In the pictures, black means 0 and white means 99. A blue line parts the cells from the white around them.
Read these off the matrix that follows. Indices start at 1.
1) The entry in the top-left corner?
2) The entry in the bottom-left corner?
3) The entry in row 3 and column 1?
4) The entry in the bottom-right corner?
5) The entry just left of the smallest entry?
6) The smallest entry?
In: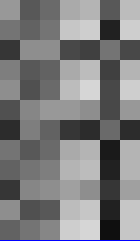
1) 59
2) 38
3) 21
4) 77
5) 83
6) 6

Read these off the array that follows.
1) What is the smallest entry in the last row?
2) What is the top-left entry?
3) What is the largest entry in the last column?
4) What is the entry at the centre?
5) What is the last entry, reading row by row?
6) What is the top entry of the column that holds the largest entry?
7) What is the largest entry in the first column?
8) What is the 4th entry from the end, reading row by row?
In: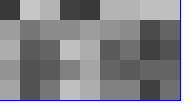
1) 25
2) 22
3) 74
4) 67
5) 43
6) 77
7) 67
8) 50

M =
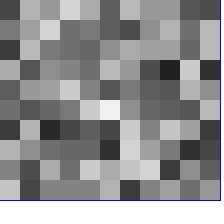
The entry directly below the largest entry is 27
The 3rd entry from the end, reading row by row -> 62
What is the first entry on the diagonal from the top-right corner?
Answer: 30
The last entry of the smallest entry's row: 19
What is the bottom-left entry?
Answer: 76
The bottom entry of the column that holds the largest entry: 69
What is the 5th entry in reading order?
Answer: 66
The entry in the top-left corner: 27
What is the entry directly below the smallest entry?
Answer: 33
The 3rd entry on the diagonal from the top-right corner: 62
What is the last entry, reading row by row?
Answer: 59
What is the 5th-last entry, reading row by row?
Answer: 23
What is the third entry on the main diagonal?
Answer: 47
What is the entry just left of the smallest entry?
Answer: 30
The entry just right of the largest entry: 55
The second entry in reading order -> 69
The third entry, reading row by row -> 59
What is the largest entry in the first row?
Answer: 82
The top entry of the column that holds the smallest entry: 59
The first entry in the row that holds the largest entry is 43

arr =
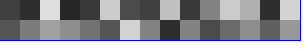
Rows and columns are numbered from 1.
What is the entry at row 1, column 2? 18
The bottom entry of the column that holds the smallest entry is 55
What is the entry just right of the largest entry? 15
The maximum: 86
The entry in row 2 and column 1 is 33

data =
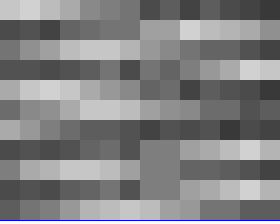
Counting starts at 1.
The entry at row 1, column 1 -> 77
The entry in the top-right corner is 22
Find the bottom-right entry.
36
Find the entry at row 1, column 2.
81
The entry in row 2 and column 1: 29
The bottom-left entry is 36
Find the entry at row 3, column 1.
45
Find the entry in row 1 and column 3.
73
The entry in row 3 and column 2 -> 56
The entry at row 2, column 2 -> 32
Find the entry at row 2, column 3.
26
